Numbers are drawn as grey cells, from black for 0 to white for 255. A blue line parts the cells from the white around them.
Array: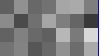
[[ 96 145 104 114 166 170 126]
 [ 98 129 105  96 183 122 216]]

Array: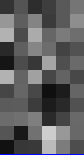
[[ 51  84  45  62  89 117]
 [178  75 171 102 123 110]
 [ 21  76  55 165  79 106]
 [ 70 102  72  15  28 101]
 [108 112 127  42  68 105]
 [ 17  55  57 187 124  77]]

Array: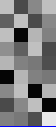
[[192  74 136 191]
 [191   5 181 129]
 [181 129 120  78]
 [136 191   5 181]
 [129 120  78 232]]

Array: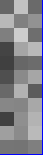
[[102 194 106]
 [127 205 110]
 [ 64 103 108]
 [105 178  92]
 [ 64 143 179]
 [117 116 127]]

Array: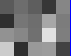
[[ 90 109  94  55 134]
 [146 135 112 225 126]]

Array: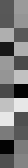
[[ 88 154]
 [175  88]
 [154  73]
 [ 73   3]
 [231  79]
 [  3 123]]

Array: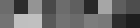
[[108  44 148  73 108  95  40 166  94  77]]
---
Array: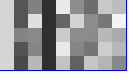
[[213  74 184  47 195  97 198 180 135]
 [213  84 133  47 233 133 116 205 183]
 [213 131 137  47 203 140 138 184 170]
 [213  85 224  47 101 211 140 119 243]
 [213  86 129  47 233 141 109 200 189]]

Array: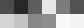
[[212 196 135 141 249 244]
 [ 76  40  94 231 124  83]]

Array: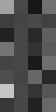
[[ 56  70  33 105]
 [198  72  52  86]
 [ 78  69 103  40]
 [ 68  71  26 111]
 [115  71  50  90]
 [ 33  70  41  95]
 [ 63  69  73  65]
 [162  72  23 113]]

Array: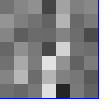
[[111 104 121 223  37 122  98]
 [132 183 108 180 129 119  89]
 [113 169 124 226 146  98 124]
 [103 143 121  72 211 115 109]
 [133  94 107 106 131 109  75]
 [148 127 114  99 180 105 122]
 [115 134 144  69 162 128 136]]

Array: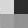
[[159 146]
 [215  44]]

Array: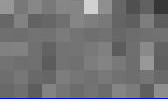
[[105 111  93 131 117 108 115 108 133 123  95 142]
 [110 119 105 102 125 118 114 121 113 110 117 105]
 [115 111 112  92 115 112 125 131 121 110 152  95]
 [129 130 112  99 115 116 121 128  92 111 137  98]
 [111 110 115 114 123 116 111 114 104 109 112 113]
 [103 130  99 103 112 133 126 121 101  95 125  92]
 [150 120 135 121 134 133 209 143 103  80  97  55]]
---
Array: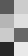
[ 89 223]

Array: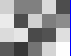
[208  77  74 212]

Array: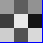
[157 232 217]

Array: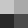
[199  76]

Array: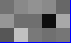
[114 111 121]

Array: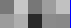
[120 174]
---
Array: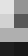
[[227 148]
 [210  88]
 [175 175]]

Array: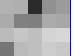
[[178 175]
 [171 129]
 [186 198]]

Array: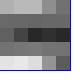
[[176 185]
 [105 104]
 [ 96  68]]

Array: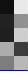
[[ 15 233]
 [ 34 145]
 [ 31 206]]

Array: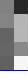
[[129  40]
 [132 181]
 [100 182]]

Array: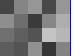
[[ 69 133]
 [142 110]
 [112  95]]

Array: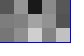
[[ 85 149]
 [125 129]
 [118 143]]

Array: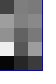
[[ 66 126]
 [158 129]
 [145  98]]

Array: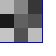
[[184 132]
 [ 27  97]
 [197  82]]
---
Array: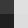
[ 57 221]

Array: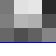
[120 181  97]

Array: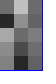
[110 144 125]

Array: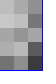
[189 191 166]

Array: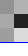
[147  34]

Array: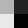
[181   3]

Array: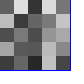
[ 96  59  76 187  69]
